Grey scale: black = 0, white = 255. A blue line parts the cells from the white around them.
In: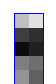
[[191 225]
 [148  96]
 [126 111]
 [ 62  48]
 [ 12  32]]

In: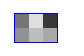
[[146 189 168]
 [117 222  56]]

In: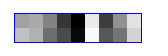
[[192 177 110  75   8 249  87 117 211]
 [161 169 131  54   1 234  61 146 226]]

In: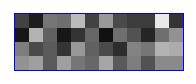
[[146 159  90 159 118 103 166  90 125  82 138 138]
 [125  74  90  52 152  97  74  45 131 118 179 172]
 [ 66  29 118 111 187  66 152  74  60  60 233  52]
 [ 23 179  97  23  52 103  17 111  82  37 111 146]]

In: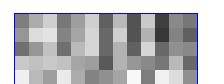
[[240 185 158 234 172 131 144 165 248 125 240 220 144]
 [201 193 201 193 165 158  89 178 150 137 119 185 104]
 [150 220 227 131 165 213 104 207  83 178  55 131  96]
 [125 172 207 119 158 207  96 185  83 201  63 137 119]
 [112 150 193 112 185 213 104 178  96 213 104 144 137]]

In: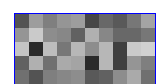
[[196  42 189 119 183 141 183  63 202 209]
 [149 202 141 135  97 176 135 104 104 119]
 [112  83 127 135 141  89  97 141 170 112]
 [ 97 176 112 170 164  42 183  63 149 127]
 [ 83 157 127 149 157  70 104  89 119 164]]

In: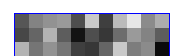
[[179 117 146 117  63  55 101 201 125 139  11]
 [ 86 131 146 154  78 201  63 187 231 139 173]
 [ 71 101 179  93  19  78  55 109 154 131  93]]

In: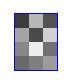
[[164  74 209]
 [135 237 113]
 [106 127 156]
 [ 60 183  82]]

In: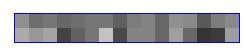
[[171 152 164  67  96 118 194  74 131 131 103 158 103  53  59 158]
 [144 110 118 103 110 118 118  96 124 131 103 144 137  89 124 137]]
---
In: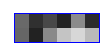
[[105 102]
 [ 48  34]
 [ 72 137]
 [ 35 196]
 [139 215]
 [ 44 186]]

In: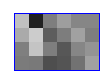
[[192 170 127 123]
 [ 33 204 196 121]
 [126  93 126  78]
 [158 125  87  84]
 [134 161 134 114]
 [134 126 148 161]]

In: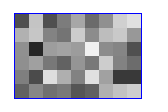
[[ 79 177 144 143 127  98]
 [196 198  38 160  75 135]
 [ 79 131 157 120 222 112]
 [124 116 163  98 175 121]
 [167 204 156 149 130  85]
 [107 140 241 120 224  96]
 [144 189 140 205 161 176]
 [208 201 133 130  57 194]
 [224 152  80 108  57 206]]

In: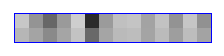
[[199 182]
 [148 164]
 [103 138]
 [154 165]
 [206 195]
 [ 43 105]
 [155 165]
 [192 186]
 [196 189]
 [163 164]
 [194 187]
 [147 158]
 [198 189]
 [145 163]]

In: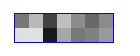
[[119 224]
 [185 225]
 [ 66  26]
 [191 167]
 [141 120]
 [105 129]
 [139 153]]

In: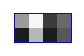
[[155  28]
 [246 183]
 [ 60  28]
 [105  87]]

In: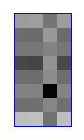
[[156 108 118  71 110 131 112 190]
 [158 107 118  68 109 130 112 192]
 [117 153 131 147 141   4 135 113]
 [157 108 118  73 110 132 112 190]]

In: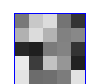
[[121 177  39 235 227]
 [200 220  31  60 108]
 [220 179 123 194 111]
 [116 129 131 150 124]
 [ 52 136  51  33 226]]

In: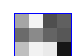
[[165 107 191]
 [243 138 242]
 [ 79 100 234]
 [ 96  87  22]]
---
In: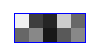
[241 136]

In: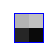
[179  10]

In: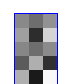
[137  45 139]

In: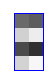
[106 237]

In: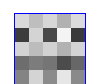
[218 212 210  76 138]

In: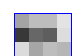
[164 103 189]

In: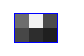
[109  45]

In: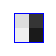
[221  26]

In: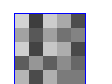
[211  88 199 140 123]
